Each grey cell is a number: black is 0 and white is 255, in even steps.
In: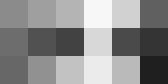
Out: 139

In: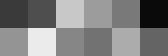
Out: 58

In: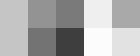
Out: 197

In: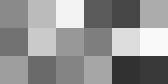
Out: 138

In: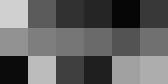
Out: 208

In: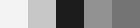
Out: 243

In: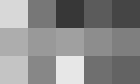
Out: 216

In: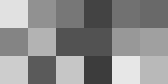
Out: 225

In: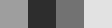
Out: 158

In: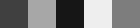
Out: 64
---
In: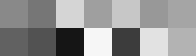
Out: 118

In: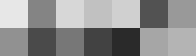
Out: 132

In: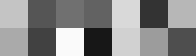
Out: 85

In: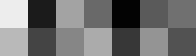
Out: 27

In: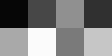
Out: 71

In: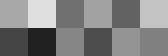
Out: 223
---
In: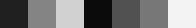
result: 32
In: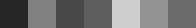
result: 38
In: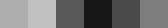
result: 174
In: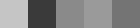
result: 197
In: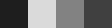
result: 30
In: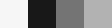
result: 246
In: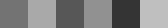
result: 115
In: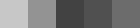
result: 199
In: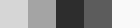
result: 214
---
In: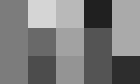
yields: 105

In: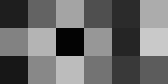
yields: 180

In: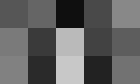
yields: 58

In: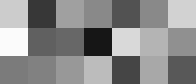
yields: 96

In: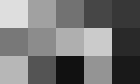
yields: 140

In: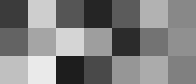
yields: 165

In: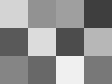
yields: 220

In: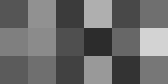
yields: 139

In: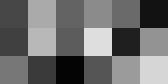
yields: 184
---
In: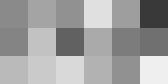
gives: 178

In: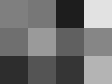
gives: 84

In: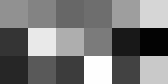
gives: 254

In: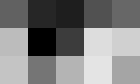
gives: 180

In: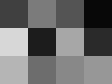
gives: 109

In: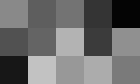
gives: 152

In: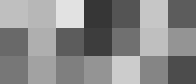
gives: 204

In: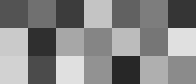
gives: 39
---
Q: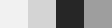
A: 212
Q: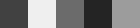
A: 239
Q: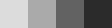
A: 170
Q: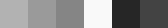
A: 154
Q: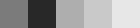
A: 40
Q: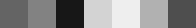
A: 130
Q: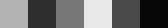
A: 46
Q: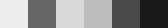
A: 102
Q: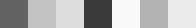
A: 194
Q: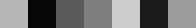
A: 7
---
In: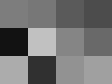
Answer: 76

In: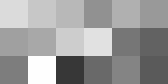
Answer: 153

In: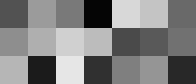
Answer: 105

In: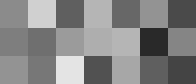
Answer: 74

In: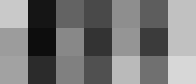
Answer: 193

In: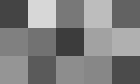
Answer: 98

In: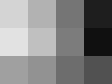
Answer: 30

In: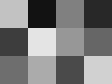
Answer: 40

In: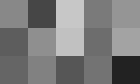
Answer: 149

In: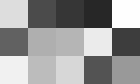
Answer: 254
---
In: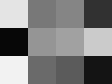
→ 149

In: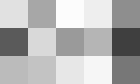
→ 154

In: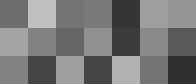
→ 60

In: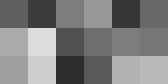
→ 111

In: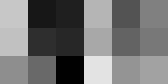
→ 168

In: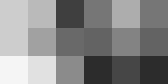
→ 99

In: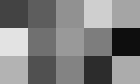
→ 153

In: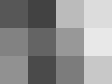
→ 100
